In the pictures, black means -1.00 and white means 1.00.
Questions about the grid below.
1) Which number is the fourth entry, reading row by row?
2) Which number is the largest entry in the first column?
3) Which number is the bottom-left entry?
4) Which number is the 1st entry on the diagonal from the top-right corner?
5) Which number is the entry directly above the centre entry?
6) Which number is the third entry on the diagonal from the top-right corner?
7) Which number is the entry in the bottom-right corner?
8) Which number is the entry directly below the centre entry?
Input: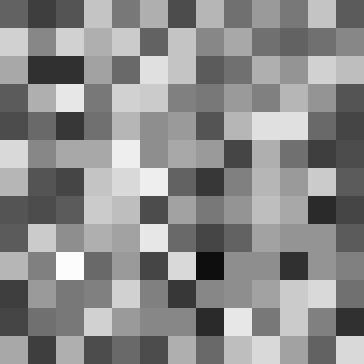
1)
0.54
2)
0.70
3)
0.32
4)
-0.29
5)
0.32
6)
0.16
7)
0.70
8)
0.27

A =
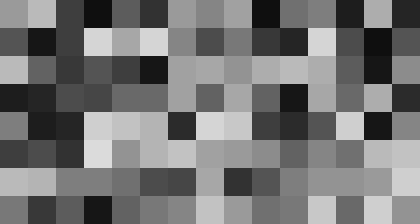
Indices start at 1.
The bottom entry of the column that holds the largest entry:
-0.83
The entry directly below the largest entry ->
-0.01
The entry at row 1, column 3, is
-0.51
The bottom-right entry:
0.15
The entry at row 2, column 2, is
-0.83
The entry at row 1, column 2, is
0.46
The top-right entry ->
-0.71
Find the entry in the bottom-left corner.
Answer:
-0.06
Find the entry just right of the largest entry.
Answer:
0.15
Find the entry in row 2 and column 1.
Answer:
-0.34
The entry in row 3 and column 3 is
-0.56
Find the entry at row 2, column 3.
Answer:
-0.51
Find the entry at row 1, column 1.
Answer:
0.21
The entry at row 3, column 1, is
0.46
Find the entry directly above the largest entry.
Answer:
0.62
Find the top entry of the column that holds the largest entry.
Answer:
-0.88

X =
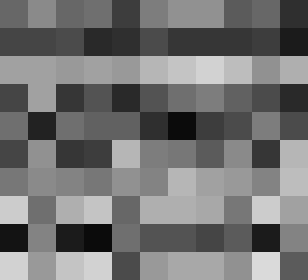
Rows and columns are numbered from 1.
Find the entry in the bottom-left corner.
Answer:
0.65
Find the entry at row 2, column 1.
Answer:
-0.46
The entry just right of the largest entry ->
-0.29
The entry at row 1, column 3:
-0.19
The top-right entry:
-0.63
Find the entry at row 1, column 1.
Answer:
-0.19
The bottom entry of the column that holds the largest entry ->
0.71
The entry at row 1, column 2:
0.08
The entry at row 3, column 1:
0.26
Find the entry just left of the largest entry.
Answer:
0.14
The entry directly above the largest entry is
-0.79
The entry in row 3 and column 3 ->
0.20

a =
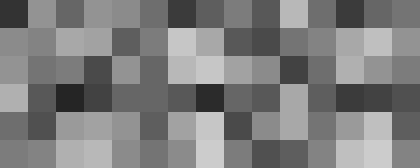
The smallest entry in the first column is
-0.60
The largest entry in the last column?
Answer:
0.15
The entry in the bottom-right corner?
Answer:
0.03
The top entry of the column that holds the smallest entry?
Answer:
-0.20
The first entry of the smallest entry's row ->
0.38
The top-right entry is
-0.09
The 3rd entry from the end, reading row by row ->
0.50
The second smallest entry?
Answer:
-0.66
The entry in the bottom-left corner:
-0.03
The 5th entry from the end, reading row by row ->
-0.26
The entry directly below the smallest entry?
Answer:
0.21
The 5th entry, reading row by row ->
0.09
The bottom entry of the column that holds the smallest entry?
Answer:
0.38
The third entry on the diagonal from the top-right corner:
0.38
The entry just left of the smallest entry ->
-0.31
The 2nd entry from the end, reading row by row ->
0.60
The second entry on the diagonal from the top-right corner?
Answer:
0.50
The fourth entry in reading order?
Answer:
0.15
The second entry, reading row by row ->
0.15

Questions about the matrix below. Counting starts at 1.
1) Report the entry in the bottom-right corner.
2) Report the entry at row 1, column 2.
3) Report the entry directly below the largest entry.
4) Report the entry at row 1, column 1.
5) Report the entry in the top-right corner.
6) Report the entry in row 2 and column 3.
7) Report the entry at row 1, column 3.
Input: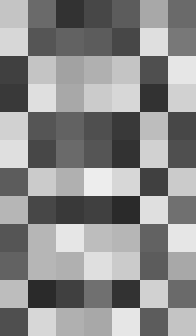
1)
0.54
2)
-0.17
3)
-0.50
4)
0.54
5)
-0.17
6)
-0.23
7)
-0.61

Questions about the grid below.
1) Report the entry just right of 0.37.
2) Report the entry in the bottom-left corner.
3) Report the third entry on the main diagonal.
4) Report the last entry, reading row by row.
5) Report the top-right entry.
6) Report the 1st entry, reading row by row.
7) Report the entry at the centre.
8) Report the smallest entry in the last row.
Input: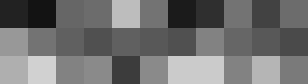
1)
0.64
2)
0.37
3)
0.02
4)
-0.04
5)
-0.15
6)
-0.73
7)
-0.31
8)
-0.53

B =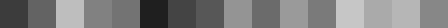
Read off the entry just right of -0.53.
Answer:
-0.22
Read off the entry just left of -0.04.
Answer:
0.21
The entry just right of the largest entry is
0.33
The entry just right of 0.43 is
0.06
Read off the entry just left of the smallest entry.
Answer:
-0.10

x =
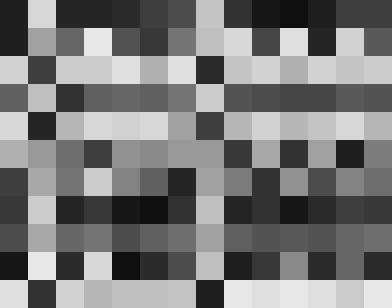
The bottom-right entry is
0.81
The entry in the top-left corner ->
-0.76
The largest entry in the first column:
0.75
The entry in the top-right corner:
-0.51
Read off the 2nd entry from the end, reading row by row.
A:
0.59
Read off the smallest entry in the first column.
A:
-0.82
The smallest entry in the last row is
-0.76
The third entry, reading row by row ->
-0.71
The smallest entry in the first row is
-0.88
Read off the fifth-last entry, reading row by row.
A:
0.75
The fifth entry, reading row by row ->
-0.66
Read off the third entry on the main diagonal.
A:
0.59
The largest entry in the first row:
0.69
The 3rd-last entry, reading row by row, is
0.75

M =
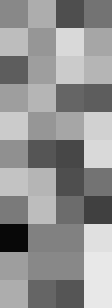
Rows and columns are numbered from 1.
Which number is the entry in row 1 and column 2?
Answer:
0.36
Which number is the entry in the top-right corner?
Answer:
-0.10
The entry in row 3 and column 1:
-0.27
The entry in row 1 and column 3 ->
-0.39
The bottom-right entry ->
0.82
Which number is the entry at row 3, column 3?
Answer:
0.59
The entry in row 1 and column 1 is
0.07
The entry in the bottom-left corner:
0.36
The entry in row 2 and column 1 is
0.48
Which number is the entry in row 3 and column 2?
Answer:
0.24

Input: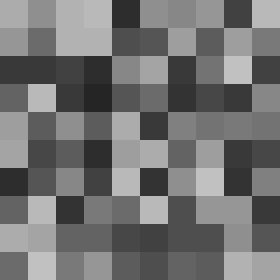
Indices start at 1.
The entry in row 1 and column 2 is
0.12
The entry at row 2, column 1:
0.18
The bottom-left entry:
-0.16
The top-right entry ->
0.45
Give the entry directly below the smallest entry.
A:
-0.28
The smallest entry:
-0.71
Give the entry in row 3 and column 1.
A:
-0.55
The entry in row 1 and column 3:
0.40
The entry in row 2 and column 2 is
-0.16
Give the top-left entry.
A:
0.35
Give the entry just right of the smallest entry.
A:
-0.33
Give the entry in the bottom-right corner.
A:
0.29
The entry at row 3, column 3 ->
-0.49
